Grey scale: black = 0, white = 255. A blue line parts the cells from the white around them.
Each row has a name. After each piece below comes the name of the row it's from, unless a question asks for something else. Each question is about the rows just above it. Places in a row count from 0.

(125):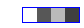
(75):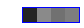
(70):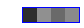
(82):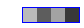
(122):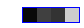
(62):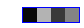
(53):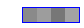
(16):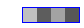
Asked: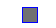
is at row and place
(75), 2
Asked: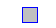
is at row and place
(16), 0
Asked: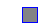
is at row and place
(62), 3
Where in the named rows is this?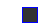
(122), 2
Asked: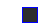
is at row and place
(70), 0

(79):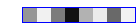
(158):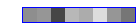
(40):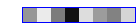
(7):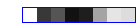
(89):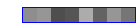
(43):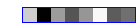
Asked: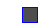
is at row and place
(89), 2
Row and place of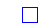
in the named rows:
(7), 0
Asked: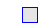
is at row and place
(7), 6

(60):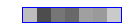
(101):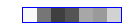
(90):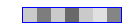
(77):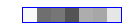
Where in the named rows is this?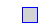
(101), 6
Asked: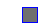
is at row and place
(77), 1
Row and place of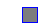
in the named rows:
(90), 1
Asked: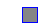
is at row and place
(90), 6
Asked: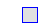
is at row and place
(90), 5
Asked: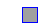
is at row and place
(60), 4
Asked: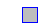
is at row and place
(60), 0

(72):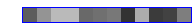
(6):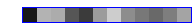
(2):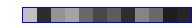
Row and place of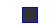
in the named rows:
(72), 7
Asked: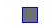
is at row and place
(72), 5

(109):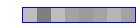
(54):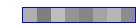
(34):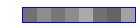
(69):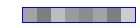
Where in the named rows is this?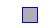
(54), 0
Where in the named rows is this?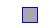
(34), 4
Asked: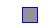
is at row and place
(54), 3
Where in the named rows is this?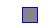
(54), 4

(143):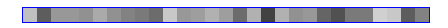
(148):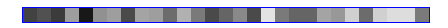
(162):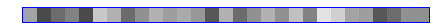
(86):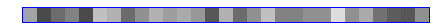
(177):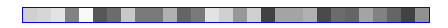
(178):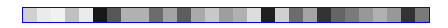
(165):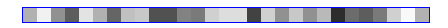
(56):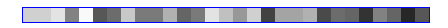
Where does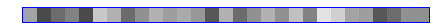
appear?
(162)
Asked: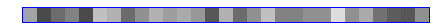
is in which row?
(86)
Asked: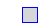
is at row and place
(177), 1
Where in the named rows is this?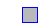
(165), 21
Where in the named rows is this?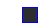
(165), 22
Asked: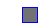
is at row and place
(86), 25
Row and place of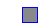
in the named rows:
(148), 15

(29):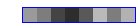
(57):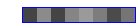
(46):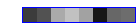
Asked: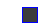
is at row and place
(46), 0
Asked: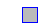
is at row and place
(29), 5
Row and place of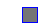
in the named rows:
(57), 7

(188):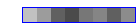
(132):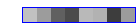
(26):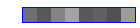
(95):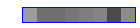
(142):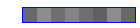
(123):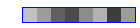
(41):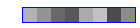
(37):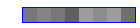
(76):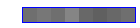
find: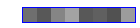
(26)
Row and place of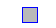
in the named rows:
(132), 4
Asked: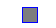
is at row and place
(95), 4
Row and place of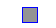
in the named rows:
(41), 1

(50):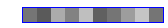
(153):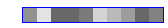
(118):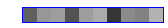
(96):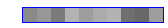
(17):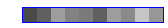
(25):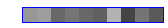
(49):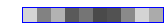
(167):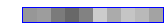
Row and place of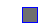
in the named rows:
(96), 7
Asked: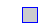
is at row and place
(167), 5
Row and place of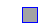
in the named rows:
(167), 9
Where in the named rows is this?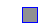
(153), 0
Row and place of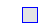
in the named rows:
(153), 1

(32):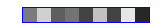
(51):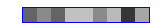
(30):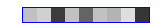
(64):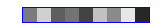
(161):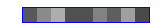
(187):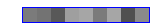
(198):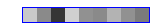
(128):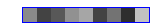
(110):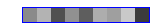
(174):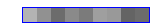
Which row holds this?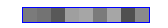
(187)
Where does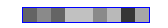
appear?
(51)
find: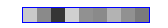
(198)
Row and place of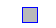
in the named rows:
(51), 6
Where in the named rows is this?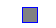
(161), 5
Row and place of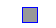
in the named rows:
(174), 6

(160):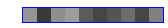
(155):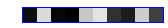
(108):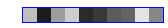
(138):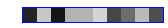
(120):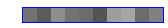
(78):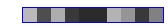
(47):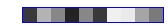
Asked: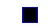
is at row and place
(155), 3
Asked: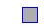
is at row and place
(78), 2
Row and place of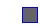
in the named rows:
(108), 7
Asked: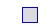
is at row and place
(155), 1
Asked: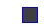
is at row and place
(155), 9
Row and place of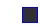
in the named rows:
(155), 6

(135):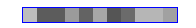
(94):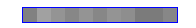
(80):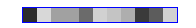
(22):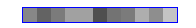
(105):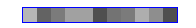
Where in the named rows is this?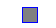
(94), 0
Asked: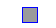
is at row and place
(135), 3
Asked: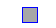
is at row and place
(135), 5

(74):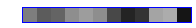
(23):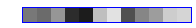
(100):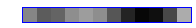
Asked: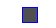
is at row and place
(23), 7
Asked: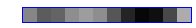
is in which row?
(100)
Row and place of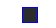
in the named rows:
(23), 3
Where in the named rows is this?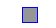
(23), 2
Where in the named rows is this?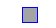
(74), 9
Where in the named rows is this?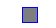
(74), 0
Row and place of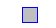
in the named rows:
(23), 5

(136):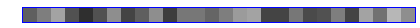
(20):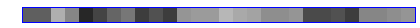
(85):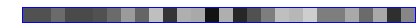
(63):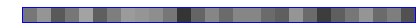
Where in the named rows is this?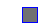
(136), 25
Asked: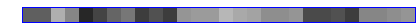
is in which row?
(20)
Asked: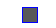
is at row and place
(63), 2

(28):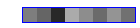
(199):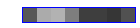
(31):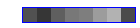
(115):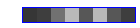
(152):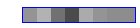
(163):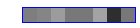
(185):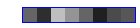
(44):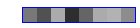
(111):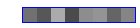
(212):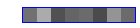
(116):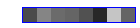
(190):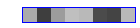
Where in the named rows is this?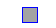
(163), 5
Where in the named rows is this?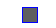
(31), 2
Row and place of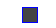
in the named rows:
(190), 6

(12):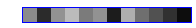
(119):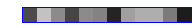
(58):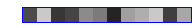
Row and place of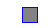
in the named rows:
(119), 5
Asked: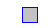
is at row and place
(119), 1
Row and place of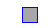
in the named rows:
(58), 11

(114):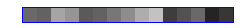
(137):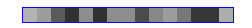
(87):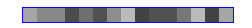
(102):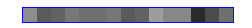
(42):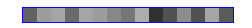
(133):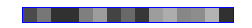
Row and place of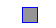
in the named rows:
(114), 3
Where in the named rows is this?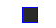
(102), 12
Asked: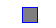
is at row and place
(133), 4

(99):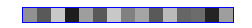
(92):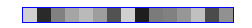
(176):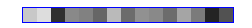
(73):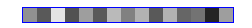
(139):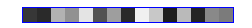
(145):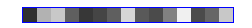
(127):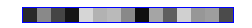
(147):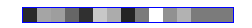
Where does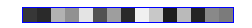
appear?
(139)
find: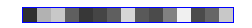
(145)
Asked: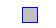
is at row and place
(92), 12
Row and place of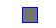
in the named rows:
(73), 12
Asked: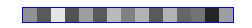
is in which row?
(73)
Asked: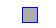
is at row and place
(147), 6

